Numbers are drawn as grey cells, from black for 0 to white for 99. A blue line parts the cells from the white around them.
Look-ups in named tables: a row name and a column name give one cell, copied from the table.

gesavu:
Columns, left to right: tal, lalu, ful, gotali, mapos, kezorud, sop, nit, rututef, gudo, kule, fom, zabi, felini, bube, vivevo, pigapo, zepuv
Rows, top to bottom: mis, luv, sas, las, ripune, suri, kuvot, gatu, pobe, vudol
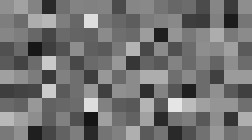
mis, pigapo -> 23
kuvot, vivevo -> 56
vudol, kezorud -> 49
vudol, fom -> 45
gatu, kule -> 70
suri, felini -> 53
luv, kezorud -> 40

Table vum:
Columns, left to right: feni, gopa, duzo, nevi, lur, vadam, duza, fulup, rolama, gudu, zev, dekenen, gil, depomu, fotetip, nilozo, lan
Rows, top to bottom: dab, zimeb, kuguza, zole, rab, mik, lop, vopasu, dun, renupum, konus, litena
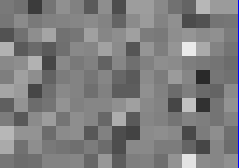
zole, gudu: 33
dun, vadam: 55
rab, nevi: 27
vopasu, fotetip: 19
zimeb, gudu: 54
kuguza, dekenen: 47
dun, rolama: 67
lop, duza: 43
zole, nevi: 35
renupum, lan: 43

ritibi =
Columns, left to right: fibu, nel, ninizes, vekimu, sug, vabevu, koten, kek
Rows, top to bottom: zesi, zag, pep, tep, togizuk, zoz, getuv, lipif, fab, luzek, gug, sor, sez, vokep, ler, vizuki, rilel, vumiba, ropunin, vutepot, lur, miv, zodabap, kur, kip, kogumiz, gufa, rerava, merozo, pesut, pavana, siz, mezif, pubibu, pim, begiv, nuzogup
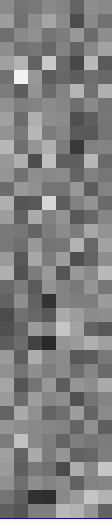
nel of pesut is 66
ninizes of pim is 55
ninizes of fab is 68
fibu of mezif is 62
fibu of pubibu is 60
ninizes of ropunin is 65
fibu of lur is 41
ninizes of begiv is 19
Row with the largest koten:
begiv

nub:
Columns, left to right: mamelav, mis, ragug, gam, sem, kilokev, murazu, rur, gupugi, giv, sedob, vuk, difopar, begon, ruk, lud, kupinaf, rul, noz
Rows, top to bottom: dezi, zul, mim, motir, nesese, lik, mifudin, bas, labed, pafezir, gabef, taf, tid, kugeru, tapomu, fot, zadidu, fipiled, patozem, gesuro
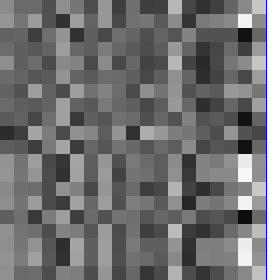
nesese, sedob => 26
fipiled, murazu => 37
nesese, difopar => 71
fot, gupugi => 45
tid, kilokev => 63
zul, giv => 44
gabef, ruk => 27
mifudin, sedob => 55

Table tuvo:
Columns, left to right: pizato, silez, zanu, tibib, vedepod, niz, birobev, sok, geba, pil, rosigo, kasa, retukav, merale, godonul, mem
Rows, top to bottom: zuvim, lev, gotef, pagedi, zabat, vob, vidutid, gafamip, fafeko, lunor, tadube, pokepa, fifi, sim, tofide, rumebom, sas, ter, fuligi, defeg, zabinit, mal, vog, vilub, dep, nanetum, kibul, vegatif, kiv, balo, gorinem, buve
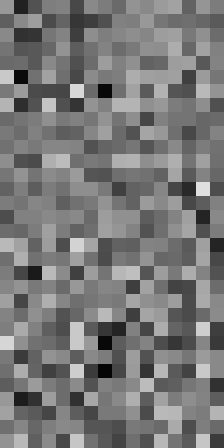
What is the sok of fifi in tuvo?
32
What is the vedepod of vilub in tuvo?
30
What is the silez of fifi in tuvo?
57
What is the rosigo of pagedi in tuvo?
56
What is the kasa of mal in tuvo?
53
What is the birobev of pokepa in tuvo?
47
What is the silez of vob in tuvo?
4
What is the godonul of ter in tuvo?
62
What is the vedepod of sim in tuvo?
44
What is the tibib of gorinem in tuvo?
49
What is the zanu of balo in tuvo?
35
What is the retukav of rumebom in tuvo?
51
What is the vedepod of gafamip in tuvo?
31
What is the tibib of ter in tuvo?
61
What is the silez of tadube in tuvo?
51
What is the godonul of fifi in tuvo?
51

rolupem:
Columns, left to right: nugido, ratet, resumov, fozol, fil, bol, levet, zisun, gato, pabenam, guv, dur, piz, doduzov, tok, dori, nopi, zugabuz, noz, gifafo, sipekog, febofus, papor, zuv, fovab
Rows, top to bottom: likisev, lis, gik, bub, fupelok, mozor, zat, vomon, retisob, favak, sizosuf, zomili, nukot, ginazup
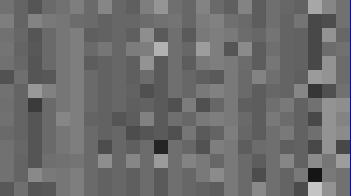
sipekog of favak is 47
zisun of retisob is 38
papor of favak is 43
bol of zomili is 45
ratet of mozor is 43
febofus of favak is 38
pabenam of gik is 37
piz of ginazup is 43
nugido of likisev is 44
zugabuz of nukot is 41

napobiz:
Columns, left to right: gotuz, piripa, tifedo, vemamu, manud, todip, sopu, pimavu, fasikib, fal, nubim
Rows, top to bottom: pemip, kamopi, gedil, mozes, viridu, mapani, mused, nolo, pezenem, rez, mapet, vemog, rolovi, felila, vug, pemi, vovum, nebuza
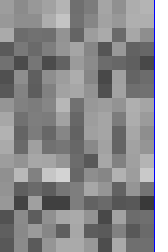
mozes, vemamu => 49
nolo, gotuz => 58
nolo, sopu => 59
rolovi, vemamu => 77
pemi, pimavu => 28
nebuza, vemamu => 58
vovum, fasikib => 50
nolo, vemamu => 52
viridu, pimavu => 42
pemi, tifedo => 36
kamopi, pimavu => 63
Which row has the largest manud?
rolovi

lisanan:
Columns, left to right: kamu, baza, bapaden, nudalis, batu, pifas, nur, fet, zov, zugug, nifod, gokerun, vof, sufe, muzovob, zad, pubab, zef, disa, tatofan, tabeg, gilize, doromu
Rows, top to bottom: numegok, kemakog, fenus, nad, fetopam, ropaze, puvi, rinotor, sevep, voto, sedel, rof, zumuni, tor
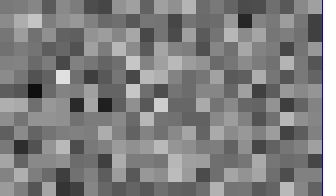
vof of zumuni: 73
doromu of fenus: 25
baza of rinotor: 66
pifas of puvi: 49
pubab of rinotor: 53
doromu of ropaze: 39

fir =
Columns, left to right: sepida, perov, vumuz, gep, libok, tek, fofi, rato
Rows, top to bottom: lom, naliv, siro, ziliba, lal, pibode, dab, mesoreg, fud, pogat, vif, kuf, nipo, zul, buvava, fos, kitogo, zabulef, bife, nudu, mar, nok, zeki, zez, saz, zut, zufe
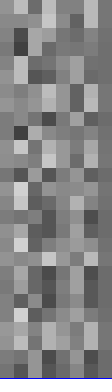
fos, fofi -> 30
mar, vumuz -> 40
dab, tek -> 38
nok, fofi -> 34
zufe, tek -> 52
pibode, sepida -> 57
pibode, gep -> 37
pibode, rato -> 43
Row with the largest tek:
buvava

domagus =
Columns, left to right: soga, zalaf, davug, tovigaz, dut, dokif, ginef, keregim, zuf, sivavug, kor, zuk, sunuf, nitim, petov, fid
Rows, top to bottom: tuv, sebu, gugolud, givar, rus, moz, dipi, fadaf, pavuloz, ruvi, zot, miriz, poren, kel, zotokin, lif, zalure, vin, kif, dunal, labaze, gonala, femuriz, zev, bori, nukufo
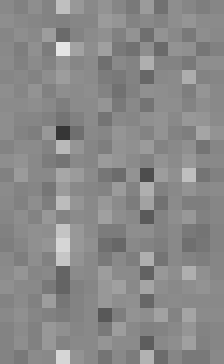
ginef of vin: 56
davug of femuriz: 52
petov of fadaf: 55
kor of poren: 30
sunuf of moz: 54
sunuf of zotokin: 54
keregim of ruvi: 52
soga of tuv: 53

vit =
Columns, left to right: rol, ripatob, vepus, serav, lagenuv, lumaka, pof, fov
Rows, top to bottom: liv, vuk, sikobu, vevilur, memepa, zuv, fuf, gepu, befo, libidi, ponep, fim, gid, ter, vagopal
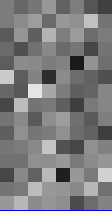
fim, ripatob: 44
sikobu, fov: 48
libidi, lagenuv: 56
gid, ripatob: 53
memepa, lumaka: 10
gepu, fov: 52
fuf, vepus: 89
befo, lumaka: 43
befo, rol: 45
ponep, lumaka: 27
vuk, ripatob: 54
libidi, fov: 24
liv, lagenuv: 38
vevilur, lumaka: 46
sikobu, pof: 42
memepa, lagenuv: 51
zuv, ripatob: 36
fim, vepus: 56
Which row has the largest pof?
vuk

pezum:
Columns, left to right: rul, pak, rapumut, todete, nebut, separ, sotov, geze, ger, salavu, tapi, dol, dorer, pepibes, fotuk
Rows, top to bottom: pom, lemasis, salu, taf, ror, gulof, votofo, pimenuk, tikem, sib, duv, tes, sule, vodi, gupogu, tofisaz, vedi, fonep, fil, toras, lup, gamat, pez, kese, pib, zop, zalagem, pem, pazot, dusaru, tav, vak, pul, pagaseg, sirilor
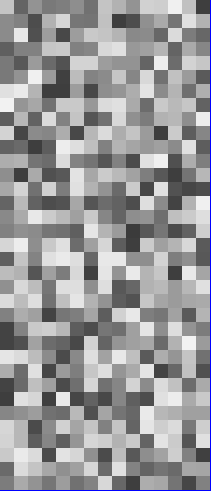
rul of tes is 67
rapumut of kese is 78
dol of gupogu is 54
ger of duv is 70
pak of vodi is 82
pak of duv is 41
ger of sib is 67
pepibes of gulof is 60
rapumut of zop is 73
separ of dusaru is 72
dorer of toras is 24
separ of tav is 64

